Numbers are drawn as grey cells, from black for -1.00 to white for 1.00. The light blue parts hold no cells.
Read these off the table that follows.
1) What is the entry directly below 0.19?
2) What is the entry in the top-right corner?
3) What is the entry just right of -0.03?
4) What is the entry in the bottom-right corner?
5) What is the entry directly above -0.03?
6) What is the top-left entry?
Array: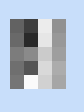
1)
0.24
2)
0.14
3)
0.08
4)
0.30
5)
-0.18
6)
-0.23

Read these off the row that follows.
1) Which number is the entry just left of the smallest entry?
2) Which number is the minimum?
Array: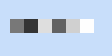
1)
-0.06
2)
-0.59

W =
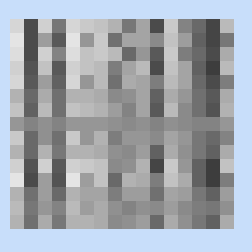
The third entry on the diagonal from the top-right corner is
-0.18
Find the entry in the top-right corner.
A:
0.46
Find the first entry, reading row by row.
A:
0.68
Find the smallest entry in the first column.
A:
0.18
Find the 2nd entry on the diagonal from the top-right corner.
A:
-0.46
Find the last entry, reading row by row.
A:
0.34
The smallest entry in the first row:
-0.46
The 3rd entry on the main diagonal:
0.63
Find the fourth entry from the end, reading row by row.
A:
0.13
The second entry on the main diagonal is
-0.41
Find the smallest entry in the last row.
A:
-0.24
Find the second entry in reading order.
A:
-0.41
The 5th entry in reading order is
0.68
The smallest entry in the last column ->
-0.07

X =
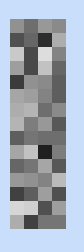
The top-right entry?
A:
0.08
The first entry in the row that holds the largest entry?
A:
0.58
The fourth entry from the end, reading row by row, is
0.36
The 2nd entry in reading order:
-0.14
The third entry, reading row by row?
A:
0.19
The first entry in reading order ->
0.14
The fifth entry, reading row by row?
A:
-0.37
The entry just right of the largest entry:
0.03
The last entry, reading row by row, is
-0.08
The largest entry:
0.73
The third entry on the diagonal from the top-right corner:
-0.43
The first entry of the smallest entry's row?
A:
0.30
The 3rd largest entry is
0.63
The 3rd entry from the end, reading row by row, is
-0.49
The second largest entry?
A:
0.68
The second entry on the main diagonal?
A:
-0.20
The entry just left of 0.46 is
0.03

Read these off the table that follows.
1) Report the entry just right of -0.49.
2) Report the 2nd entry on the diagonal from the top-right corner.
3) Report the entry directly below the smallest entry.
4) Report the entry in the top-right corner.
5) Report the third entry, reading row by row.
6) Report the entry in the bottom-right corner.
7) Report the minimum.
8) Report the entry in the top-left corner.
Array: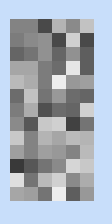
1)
-0.09
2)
0.63
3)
0.74
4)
0.52
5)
-0.43
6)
0.19
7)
-0.55
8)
0.03
